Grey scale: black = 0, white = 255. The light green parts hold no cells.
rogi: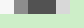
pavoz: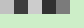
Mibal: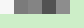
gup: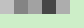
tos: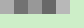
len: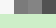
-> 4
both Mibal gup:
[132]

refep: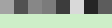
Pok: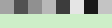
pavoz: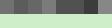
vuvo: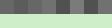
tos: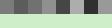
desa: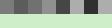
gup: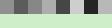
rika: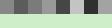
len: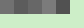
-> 5
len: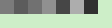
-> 7
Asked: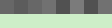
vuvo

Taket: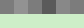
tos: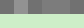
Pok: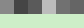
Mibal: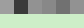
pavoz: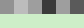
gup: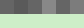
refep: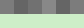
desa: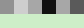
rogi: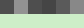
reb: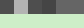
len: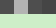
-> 4
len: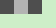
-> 3
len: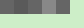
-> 5
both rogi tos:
[146]
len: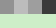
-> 4

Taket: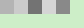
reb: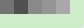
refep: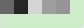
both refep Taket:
[213]
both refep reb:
[148]
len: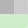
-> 2
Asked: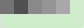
reb
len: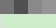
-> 4

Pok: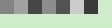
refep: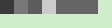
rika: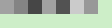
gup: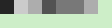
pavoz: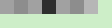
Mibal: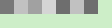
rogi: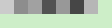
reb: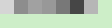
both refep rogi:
[203]
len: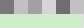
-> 6
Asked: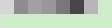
reb
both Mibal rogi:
[161]
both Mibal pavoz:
[161]
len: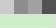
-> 4
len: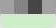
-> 4

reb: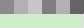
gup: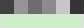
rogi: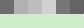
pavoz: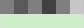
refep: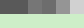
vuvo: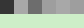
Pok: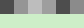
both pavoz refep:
[89]
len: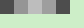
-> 5
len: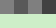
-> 4

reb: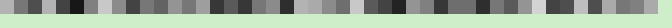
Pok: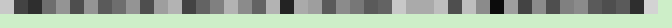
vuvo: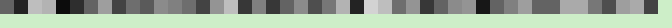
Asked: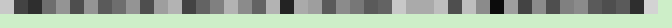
Pok
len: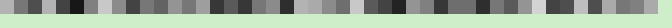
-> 47
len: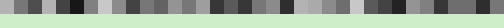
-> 36

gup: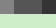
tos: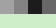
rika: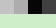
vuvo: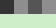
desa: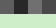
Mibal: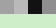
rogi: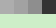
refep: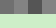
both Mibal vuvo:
[142]
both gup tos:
[131]
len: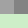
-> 2
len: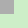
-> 1
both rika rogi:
[173]

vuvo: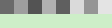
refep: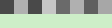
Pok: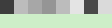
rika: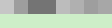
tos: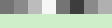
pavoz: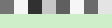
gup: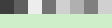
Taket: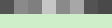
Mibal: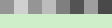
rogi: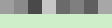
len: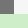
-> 2
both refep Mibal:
[73]
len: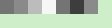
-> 7
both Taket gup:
[127]
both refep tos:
[176]
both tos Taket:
[138]
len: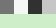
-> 4

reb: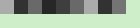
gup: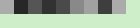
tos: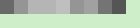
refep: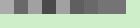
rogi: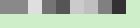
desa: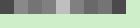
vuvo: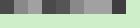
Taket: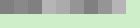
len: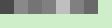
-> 7
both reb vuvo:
[62]

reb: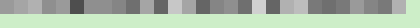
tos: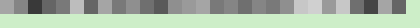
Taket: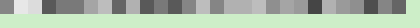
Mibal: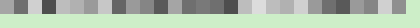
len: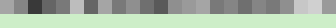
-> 24
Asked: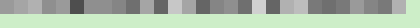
reb
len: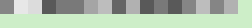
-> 17

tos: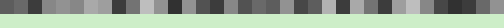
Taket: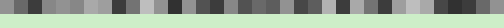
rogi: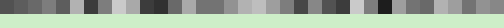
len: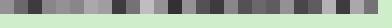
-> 27
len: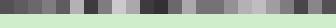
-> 24
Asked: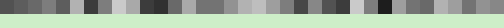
rogi
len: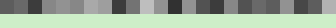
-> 24
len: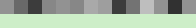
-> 14
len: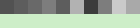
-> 10

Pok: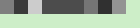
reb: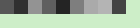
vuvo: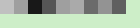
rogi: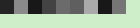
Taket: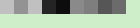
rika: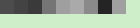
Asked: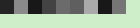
rogi
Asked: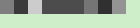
Pok
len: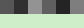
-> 6
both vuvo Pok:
[147]

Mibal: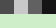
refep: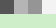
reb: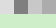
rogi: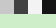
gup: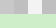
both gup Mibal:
[200]
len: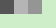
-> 3
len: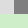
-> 2
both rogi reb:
[200]

